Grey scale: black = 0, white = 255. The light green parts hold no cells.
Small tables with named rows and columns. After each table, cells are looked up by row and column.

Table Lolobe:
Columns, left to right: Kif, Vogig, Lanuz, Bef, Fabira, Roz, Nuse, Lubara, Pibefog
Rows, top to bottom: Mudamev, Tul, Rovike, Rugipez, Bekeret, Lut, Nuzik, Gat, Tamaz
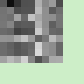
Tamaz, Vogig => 184
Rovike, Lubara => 142
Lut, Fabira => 154
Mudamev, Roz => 175
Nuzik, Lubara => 141
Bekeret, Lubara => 104
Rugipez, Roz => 178
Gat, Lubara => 141
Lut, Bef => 193
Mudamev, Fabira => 81
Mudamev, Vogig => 14
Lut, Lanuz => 169
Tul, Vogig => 125
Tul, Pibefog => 110
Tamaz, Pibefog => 171
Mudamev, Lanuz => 51

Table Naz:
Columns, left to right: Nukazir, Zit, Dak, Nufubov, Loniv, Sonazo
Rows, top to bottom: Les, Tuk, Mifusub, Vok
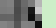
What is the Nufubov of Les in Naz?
106
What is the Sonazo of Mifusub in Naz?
107
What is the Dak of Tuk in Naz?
74
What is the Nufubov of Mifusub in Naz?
105
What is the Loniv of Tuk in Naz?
24
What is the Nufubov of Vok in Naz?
130
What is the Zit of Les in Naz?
129
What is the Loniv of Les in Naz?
123
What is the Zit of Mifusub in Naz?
101
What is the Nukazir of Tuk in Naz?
122
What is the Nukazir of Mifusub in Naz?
100

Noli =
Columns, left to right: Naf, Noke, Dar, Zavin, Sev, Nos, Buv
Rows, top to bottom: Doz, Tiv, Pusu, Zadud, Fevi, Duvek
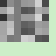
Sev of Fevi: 90
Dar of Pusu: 123
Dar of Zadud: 124
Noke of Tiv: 195
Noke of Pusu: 140
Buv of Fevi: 159
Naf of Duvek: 169
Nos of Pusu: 212
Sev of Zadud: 104
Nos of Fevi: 168
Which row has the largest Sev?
Duvek

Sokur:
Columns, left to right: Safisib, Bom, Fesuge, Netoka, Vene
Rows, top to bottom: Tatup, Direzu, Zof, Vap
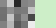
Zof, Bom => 196
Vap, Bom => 181
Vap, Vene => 236
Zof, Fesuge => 107
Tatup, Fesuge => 40
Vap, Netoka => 116
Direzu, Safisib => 113
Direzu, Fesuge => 120
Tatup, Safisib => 137
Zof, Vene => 72
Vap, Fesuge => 89
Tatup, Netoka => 132

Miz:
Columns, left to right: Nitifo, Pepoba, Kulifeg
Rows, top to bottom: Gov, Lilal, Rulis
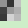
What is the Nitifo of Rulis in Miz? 56
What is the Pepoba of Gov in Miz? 52
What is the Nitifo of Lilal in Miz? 64
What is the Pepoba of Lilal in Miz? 153
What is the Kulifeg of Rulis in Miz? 186
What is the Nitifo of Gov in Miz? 146
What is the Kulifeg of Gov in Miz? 194
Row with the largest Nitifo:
Gov

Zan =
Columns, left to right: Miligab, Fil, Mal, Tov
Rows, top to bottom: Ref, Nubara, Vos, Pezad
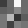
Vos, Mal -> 50
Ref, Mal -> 247
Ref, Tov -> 106
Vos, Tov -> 92
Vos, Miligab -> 120
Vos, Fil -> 184
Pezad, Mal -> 129
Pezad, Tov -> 116
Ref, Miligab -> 61
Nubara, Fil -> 102
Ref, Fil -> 104
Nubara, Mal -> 137
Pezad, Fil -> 65
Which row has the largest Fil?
Vos

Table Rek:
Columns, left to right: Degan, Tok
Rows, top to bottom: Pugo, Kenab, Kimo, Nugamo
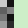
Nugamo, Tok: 42
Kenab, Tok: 129
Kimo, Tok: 18
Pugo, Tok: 19
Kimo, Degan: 118
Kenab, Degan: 96
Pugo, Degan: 202
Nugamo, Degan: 153

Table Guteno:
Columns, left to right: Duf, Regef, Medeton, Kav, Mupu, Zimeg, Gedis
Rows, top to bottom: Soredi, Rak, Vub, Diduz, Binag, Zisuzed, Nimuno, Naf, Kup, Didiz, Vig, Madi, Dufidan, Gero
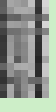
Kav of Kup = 133
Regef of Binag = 112
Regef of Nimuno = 153
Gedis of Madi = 157
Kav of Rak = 171
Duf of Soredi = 93
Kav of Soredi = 150
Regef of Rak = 147

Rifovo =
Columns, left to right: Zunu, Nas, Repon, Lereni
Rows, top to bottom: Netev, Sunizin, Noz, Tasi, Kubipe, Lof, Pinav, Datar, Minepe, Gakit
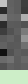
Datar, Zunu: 17
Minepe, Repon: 93
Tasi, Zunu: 44
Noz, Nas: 103
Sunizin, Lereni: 59
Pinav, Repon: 90
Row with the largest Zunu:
Netev

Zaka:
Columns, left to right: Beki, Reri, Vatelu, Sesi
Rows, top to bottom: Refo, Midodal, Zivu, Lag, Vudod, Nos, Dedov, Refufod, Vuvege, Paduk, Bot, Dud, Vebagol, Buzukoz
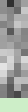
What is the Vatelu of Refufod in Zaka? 167
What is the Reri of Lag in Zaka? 144
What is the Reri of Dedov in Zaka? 167
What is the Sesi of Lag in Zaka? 183
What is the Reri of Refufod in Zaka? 198
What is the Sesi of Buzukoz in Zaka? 133
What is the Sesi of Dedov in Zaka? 147
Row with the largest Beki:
Paduk

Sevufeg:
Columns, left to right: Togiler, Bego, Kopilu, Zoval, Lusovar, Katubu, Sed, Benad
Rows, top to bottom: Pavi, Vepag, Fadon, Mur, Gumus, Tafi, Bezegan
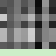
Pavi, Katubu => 11
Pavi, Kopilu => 116
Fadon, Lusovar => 183
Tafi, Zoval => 154
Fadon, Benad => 111
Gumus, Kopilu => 168
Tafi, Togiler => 181
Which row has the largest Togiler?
Fadon

